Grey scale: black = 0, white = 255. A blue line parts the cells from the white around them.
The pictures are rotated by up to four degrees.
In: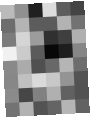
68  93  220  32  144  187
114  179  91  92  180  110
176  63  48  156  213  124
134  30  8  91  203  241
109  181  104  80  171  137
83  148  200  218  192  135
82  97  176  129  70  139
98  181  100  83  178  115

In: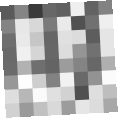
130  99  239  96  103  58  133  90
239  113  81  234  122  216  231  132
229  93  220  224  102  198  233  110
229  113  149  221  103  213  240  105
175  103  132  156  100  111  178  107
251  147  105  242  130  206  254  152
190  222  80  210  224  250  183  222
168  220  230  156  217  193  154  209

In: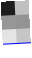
192  29
147  151
198  228

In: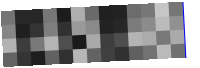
118  198  119  108  34  32  106  174  28  119  39  39  116
145  187  139  124  39  34  138  153  49  127  51  31  134
170  120  171  180  78  62  169  26  78  180  121  60  179
112  186  114  96  49  64  99  183  49  97  30  52  99

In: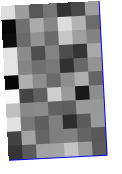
158  72  51  117  87  157  222
108  179  221  135  172  112  8
130  159  199  106  146  106  14
168  52  77  131  78  139  228
147  104  49  120  112  133  229
101  174  142  106  141  174  6
141  25  154  206  95  68  250
152  154  93  98  139  136  191
154  91  45  127  95  120  226
88  100  130  126  101  163  67
91  157  196  164  161  91  53

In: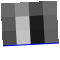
109  78  138  104
100  29  188  90
96  25  194  75

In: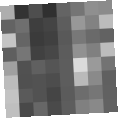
139  143  117  100  48  78  51  174
188  130  152  93  68  62  111  99
98  106  120  89  64  59  101  197
188  128  145  92  71  65  118  95
115  154  219  93  85  96  81  160
96  138  186  93  77  82  80  188
97  118  109  91  69  82  90  195
98  137  128  93  74  103  73  191
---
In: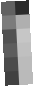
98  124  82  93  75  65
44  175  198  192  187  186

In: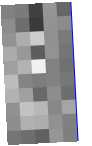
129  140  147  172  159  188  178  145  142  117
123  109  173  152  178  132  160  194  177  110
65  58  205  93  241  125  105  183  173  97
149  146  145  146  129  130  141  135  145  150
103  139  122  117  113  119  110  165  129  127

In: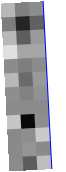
183  125  184  224  140  184  142  140  198  137  138  139
128  37  93  165  126  107  130  139  9  142  148  93
141  97  154  165  140  153  146  139  142  202  138  189

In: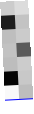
204  29  190  194  189  5  249
220  195  203  90  204  200  189

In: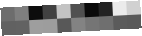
109  97
127  98
13  158
65  157
195  88
80  131
10  117
35  111
235  91
209  89

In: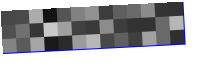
72  79  131
74  112  90
172  54  165
20  201  25
85  160  43
129  65  155
145  58  183
60  140  72
95  61  95
106  50  64
139  50  161
52  106  105
50  182  47

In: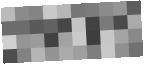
186  108  208  77
139  108  149  130
132  89  155  181
201  98  65  147
182  71  162  171
119  196  201  159
124  66  62  126
139  122  199  200
149  74  164  144
93  170  137  113
